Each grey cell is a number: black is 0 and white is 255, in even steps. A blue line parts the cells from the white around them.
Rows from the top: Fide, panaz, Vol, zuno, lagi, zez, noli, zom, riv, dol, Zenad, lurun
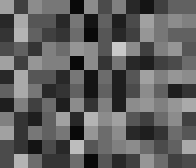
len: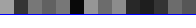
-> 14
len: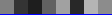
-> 8
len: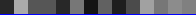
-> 14

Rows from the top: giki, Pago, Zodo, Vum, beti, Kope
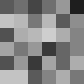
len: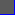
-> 1
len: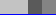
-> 4
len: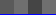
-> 4
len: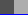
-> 2
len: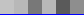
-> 6
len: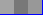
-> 3

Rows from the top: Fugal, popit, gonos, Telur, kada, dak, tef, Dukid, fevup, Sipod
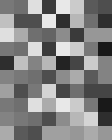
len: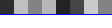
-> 8
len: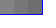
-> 3
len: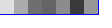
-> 7

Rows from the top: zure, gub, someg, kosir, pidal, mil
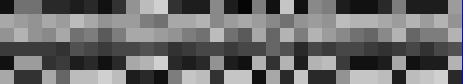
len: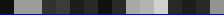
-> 16
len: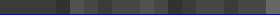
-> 20
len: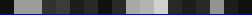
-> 18
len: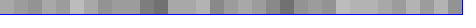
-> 33
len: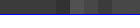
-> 10
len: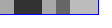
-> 7

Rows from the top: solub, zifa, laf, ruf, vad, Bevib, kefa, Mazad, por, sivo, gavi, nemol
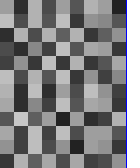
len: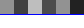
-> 6
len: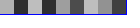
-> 9
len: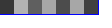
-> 7
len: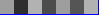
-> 7
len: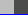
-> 2
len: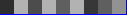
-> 9
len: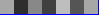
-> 7

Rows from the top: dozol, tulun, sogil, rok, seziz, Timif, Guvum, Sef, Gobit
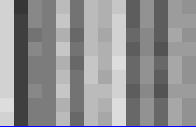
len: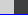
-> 2
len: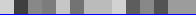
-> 14
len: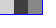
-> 3
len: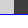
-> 2
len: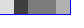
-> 5
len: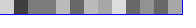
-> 13

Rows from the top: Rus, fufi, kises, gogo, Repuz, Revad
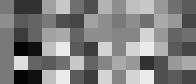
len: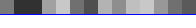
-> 14
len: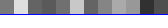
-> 12
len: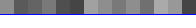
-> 14
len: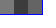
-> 3
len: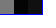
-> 3

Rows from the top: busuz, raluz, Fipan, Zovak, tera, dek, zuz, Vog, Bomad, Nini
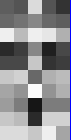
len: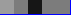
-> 5
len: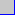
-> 1
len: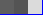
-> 3
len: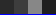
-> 4
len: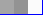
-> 3
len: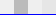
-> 4

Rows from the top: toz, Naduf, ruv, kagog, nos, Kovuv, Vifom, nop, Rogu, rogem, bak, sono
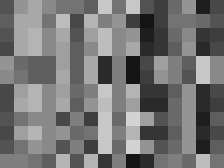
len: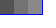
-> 3
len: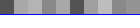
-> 10
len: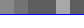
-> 6
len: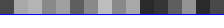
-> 16
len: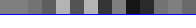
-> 14
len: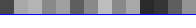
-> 14

